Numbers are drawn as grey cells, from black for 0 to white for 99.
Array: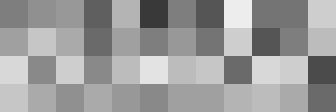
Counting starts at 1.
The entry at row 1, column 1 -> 49
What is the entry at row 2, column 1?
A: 62
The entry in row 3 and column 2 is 53
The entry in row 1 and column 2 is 56
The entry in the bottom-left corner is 77
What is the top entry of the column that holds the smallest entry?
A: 22
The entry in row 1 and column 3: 59
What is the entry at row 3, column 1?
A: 84
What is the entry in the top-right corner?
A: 80
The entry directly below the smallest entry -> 49

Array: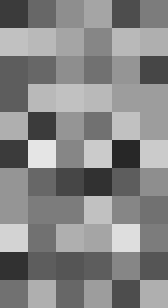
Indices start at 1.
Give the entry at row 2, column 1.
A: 75
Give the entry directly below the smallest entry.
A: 36
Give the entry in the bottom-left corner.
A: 44
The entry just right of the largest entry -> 52
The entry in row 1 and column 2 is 40
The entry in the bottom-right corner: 68
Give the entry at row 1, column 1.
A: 23
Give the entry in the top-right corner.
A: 48
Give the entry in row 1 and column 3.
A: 55
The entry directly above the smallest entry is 75
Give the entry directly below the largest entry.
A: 40
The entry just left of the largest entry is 23

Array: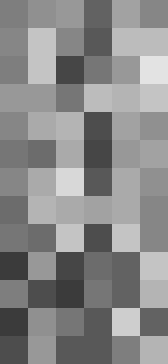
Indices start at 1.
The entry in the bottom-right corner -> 70
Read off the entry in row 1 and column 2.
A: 56
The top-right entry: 52
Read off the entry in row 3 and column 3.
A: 27
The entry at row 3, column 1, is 49
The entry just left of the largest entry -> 59
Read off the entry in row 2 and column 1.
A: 52
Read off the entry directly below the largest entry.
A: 76
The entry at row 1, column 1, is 49
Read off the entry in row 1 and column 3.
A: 59
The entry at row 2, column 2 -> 76

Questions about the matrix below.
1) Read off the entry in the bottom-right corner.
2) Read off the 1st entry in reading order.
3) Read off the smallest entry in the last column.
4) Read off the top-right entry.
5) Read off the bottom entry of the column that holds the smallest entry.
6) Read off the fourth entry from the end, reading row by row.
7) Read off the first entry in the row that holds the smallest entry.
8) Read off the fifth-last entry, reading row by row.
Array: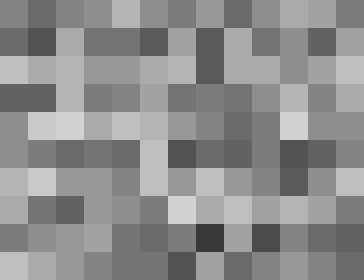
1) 41
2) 51
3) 38
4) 48
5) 63
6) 51
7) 48
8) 41

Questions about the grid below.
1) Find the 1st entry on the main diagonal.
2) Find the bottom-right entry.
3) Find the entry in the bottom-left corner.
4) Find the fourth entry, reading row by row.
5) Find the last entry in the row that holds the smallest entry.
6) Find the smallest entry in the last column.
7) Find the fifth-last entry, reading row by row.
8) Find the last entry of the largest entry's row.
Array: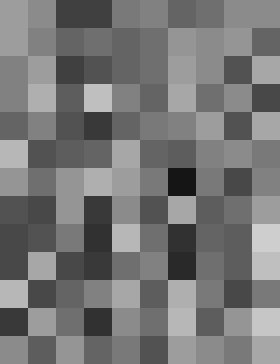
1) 61
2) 65
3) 54
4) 25
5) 50
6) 28
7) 32
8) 80

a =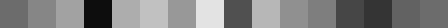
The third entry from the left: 63
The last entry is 42
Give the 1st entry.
42
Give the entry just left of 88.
59

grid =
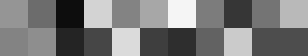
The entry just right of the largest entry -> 48
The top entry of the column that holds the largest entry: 95
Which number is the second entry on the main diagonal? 55
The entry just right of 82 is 51
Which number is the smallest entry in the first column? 51
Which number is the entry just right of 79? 30
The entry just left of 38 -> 18
